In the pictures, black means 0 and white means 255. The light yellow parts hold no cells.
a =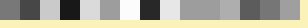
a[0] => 120
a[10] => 157
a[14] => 159
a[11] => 174

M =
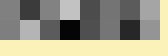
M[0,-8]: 128
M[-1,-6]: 91
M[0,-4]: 76
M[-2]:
[128, 59, 130, 194, 76, 116, 91, 165]
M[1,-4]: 79
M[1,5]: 117

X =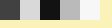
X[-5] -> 65
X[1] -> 217
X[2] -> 18

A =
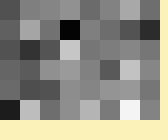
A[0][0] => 81
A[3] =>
[101, 91, 144, 154, 129, 89, 194, 134]
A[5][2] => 110
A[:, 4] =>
[107, 127, 118, 129, 133, 180]
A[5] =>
[28, 189, 110, 142, 180, 122, 244, 131]
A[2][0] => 82
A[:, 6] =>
[168, 83, 134, 194, 152, 244]
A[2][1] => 51
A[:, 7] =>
[110, 44, 118, 134, 118, 131]

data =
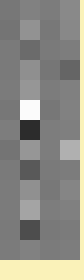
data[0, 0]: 119
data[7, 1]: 150
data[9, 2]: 120
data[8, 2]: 122
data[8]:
[122, 89, 122, 124]
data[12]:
[123, 129, 123, 125]
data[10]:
[123, 164, 125, 128]
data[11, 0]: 122
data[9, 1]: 144
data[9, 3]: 133
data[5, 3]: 129
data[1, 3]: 136
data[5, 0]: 119

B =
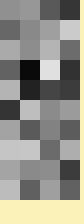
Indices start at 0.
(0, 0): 144
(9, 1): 96
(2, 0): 170
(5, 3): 155
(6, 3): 92
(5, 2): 139
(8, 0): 164
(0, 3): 54
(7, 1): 198
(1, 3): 203
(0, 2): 89
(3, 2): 224

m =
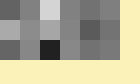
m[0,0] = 99
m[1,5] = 115
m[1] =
[170, 140, 166, 132, 91, 115]
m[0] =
[99, 129, 212, 129, 114, 127]
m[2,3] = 136

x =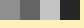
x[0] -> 143
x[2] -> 196
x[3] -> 39

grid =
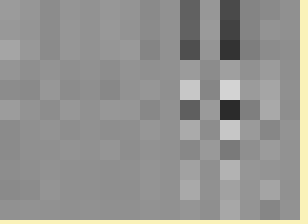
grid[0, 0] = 155
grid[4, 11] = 211
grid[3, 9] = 155
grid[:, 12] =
[132, 132, 126, 145, 155, 127, 154, 143, 150, 149, 148]
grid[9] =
[138, 140, 148, 144, 144, 143, 143, 148, 145, 169, 145, 161, 149, 164, 145]
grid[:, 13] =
[138, 147, 140, 155, 165, 169, 135, 155, 148, 164, 134]
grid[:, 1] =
[150, 149, 152, 143, 138, 147, 144, 144, 143, 140, 146]
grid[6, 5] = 142
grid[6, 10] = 141
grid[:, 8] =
[145, 145, 145, 145, 144, 145, 145, 145, 145, 145, 145]
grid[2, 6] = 153
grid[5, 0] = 156
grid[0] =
[155, 150, 140, 149, 146, 151, 148, 138, 145, 97, 151, 74, 132, 138, 144]
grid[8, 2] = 146
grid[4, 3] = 140
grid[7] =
[139, 144, 144, 147, 145, 149, 142, 146, 145, 136, 153, 122, 143, 155, 146]
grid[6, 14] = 147
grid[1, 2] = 140
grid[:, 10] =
[151, 154, 149, 140, 134, 154, 141, 153, 144, 145, 143]
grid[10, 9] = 149
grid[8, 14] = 146
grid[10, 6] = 144
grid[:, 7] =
[138, 139, 133, 144, 150, 136, 150, 146, 148, 148, 146]
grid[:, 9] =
[97, 98, 79, 155, 199, 95, 170, 136, 161, 169, 149]

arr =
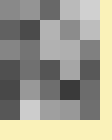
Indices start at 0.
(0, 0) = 137
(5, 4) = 111
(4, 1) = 152
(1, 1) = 75
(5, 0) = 87
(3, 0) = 80
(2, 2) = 177
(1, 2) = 179

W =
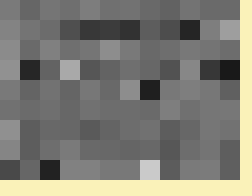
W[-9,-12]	122
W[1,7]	93
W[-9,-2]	106
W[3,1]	38
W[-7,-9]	111
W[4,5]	105
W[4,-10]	114
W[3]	[145, 38, 99, 169, 86, 99, 111, 103, 82, 135, 55, 25]
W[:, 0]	[122, 131, 139, 145, 121, 113, 144, 133, 73]
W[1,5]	60
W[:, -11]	[102, 116, 106, 38, 100, 107, 93, 93, 102]
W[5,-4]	126
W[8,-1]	95
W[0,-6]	114
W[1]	[131, 116, 108, 79, 56, 60, 50, 93, 77, 37, 126, 158]
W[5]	[113, 107, 111, 103, 113, 109, 109, 106, 126, 112, 118, 119]
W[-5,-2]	119
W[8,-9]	129
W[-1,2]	34
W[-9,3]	111
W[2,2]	128
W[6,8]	93
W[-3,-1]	114
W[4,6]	141
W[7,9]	109
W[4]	[121, 100, 114, 101, 119, 105, 141, 31, 120, 126, 119, 96]
